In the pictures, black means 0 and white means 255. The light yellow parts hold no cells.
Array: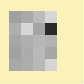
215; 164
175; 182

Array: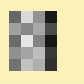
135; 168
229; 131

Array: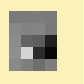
130; 132
99; 93

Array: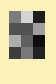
81; 159
95; 13

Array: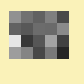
88; 108
56; 86

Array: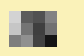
116; 63
144; 66

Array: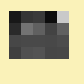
115; 96
73; 73

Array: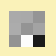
148; 163
252; 26
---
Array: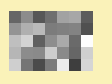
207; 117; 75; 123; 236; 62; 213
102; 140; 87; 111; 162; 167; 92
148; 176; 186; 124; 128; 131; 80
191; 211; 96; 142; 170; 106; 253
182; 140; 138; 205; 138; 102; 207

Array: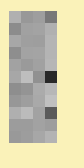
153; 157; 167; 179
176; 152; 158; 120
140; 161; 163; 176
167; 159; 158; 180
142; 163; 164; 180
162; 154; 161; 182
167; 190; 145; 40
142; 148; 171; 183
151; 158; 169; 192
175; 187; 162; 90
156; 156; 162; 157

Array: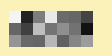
149; 105; 102; 183; 97; 133; 156
244; 34; 125; 233; 107; 103; 68
102; 64; 190; 116; 143; 114; 18

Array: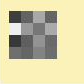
111; 101; 131; 110
62; 99; 168; 101
239; 153; 119; 170
56; 95; 147; 106

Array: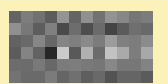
115; 106; 106; 123; 101; 112; 94; 105; 83; 101; 101; 91
100; 125; 113; 92; 148; 100; 144; 114; 147; 135; 118; 124
144; 120; 93; 128; 74; 109; 78; 107; 68; 91; 111; 105
98; 105; 134; 103; 133; 127; 138; 124; 156; 128; 124; 139
92; 132; 98; 39; 202; 89; 177; 107; 194; 170; 125; 168
109; 108; 121; 104; 123; 125; 121; 118; 136; 119; 119; 131

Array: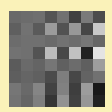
115; 101; 127; 53; 146; 65; 150; 33
105; 108; 111; 84; 113; 64; 122; 76
95; 114; 90; 155; 82; 152; 70; 200
108; 112; 112; 106; 114; 109; 118; 102
114; 112; 83; 188; 72; 193; 33; 228
91; 106; 100; 118; 96; 108; 95; 157
94; 101; 96; 75; 126; 71; 99; 113
118; 105; 133; 66; 129; 62; 156; 25
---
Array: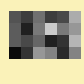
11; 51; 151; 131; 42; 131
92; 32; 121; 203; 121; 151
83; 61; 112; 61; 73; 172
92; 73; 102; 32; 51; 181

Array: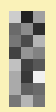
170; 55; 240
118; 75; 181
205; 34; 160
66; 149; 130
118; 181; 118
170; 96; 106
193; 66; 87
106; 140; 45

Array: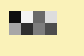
167; 47; 125; 77
15; 244; 105; 221

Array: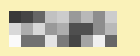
216; 173; 216; 153; 173; 79; 79; 141; 184
250; 113; 113; 228; 122; 69; 164; 240; 102
57; 69; 102; 193; 204; 153; 184; 141; 204

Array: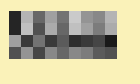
160; 58; 115; 58; 91; 46; 58; 70; 26
37; 180; 103; 160; 115; 202; 148; 136; 180
37; 192; 81; 171; 103; 192; 160; 124; 171
81; 148; 70; 136; 103; 136; 124; 91; 81

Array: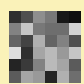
100; 67; 176; 100; 130; 79
222; 47; 165; 186; 153; 198
91; 165; 153; 36; 176; 110
47; 79; 142; 120; 24; 15
36; 58; 130; 186; 165; 91
130; 198; 120; 110; 110; 210

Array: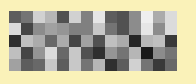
93; 116; 209; 182; 81; 209; 128; 230; 93; 81; 140; 239; 171; 219
47; 191; 171; 104; 171; 69; 161; 81; 191; 171; 37; 182; 191; 57
191; 69; 149; 219; 104; 200; 81; 47; 149; 116; 182; 25; 140; 116
219; 69; 140; 161; 149; 128; 128; 200; 116; 81; 140; 230; 140; 219
161; 93; 104; 200; 93; 200; 116; 182; 47; 93; 209; 116; 57; 104

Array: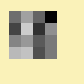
110; 161; 100; 3
132; 152; 90; 121
185; 194; 79; 121
68; 204; 49; 143
